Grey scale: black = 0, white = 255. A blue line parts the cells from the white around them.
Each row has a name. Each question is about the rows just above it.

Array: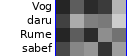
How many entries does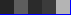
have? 5
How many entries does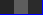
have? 3

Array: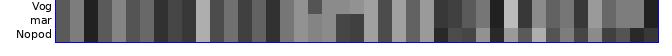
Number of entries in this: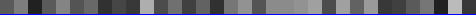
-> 34
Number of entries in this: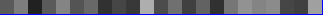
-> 23
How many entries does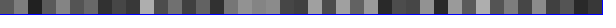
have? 43
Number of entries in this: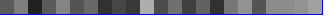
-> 23
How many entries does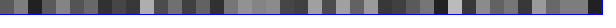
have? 43
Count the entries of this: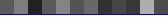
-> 12
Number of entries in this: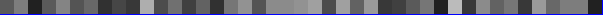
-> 43

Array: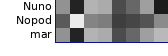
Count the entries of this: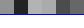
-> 6
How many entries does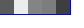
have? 5
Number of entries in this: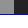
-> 2
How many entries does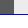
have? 2

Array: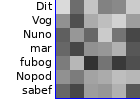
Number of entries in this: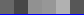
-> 6
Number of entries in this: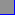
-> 1
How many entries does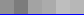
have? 6
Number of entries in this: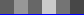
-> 6
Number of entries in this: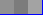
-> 3
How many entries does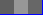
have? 3

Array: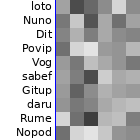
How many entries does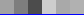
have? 6
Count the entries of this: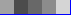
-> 5
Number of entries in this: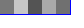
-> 5
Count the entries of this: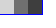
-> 3
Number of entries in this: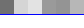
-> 6
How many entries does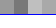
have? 4

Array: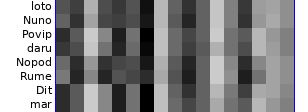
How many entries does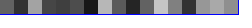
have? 17
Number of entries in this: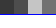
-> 4
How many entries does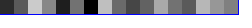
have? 17
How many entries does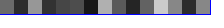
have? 15
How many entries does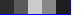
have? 5

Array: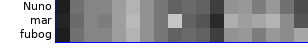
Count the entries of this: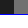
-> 2
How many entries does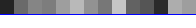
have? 14
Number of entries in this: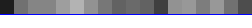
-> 18
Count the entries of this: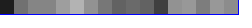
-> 17

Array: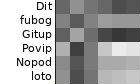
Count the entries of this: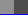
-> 2
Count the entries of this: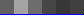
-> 6
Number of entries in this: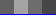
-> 4

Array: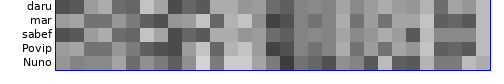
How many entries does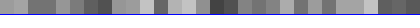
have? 30
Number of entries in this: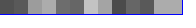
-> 13
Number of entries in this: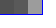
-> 3
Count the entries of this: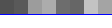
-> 8
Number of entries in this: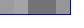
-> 5

